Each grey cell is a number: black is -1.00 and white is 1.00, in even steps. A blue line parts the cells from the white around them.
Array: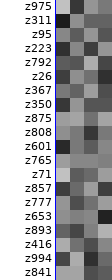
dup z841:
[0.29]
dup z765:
[0.06]
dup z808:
[-0.05]
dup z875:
[0.29]

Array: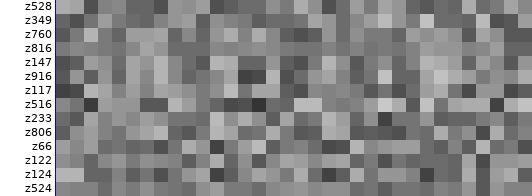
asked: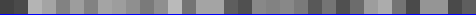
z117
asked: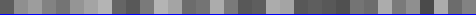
z806
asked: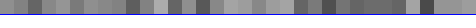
z122

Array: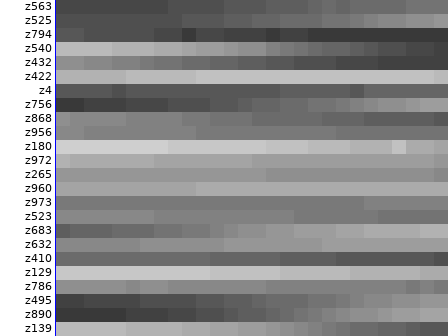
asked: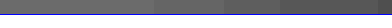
z410
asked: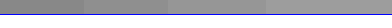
z632
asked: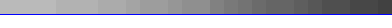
z540
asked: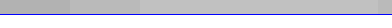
z422

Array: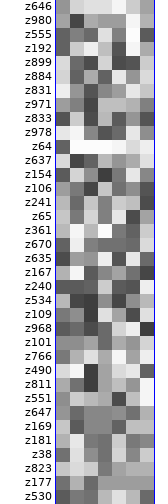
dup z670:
[-0.11]
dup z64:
[0.98]
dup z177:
[0.23]
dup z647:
[0.06]
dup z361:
[0.45]
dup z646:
[0.76]
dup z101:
[0.11]

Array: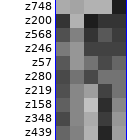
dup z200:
[-0.59]
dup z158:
[0.06]
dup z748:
[0.40]
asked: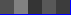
z568
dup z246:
[-0.48]

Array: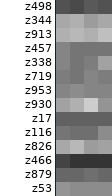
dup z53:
[0.10]
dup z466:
[-0.59]
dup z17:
[-0.24]
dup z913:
[0.38]
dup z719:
[-0.02]
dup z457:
[-0.08]

